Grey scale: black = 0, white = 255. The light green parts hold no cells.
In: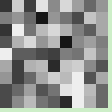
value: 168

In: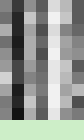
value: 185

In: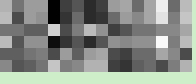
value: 187

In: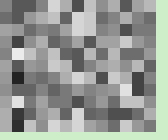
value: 143

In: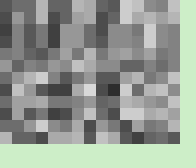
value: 161

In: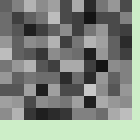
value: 151

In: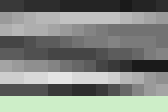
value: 26
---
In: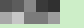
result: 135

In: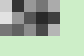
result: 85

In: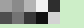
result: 180

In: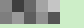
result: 105

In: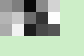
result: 107

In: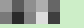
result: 143

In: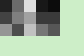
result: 161
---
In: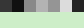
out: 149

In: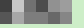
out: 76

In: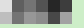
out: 83

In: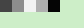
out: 242

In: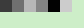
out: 132

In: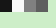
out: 248

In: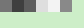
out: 222

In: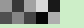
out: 162

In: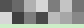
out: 125

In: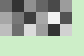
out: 101
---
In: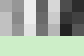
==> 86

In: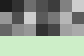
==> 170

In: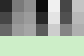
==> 175

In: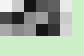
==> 211

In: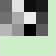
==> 92

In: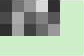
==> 151

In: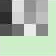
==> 133
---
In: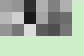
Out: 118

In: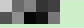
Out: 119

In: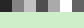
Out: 99

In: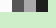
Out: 31

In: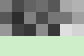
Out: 211

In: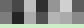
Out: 137

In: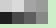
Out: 136
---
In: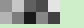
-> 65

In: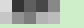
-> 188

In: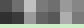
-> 122

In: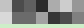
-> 128

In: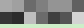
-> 211

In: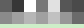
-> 107
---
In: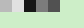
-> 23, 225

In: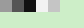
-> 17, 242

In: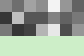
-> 86, 243

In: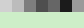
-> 78, 209

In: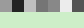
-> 117, 236

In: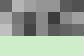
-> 137, 191

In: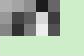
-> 93, 237
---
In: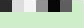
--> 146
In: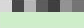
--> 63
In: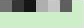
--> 175
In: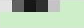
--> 23
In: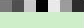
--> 233
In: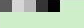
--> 184
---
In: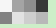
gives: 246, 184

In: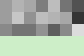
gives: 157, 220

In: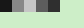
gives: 23, 47

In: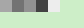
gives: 167, 237

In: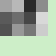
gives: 163, 204

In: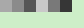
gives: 169, 54

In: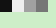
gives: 17, 118
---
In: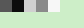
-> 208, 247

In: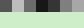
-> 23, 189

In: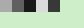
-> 25, 219

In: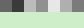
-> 144, 231

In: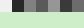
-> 90, 240

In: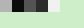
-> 83, 241

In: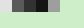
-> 50, 226

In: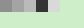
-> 186, 217

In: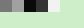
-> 10, 242

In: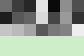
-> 218, 238
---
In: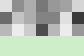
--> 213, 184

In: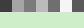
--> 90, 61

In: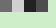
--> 77, 109

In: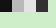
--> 49, 17

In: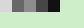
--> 17, 216

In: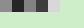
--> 216, 141

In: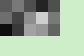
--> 79, 13
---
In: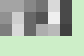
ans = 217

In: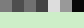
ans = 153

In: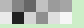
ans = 155

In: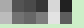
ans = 215

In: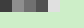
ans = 81

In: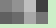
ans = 190
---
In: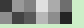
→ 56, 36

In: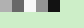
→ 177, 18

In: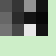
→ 83, 19

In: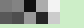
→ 122, 204

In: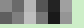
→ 138, 149

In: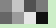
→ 132, 16

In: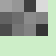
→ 162, 52

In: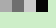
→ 171, 5
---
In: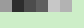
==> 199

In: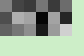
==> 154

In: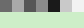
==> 201

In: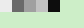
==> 194

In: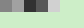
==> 87

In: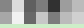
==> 187
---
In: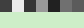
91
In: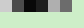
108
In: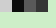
53
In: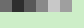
159
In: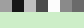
106
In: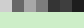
29
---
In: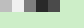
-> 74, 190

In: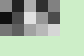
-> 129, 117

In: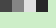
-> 39, 69

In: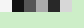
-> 215, 245

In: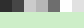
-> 225, 46

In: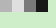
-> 24, 181

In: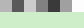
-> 253, 182

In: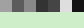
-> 19, 161

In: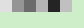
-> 192, 224
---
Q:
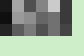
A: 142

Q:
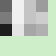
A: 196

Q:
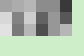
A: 206

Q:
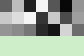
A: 245

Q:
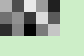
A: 56

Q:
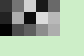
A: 13
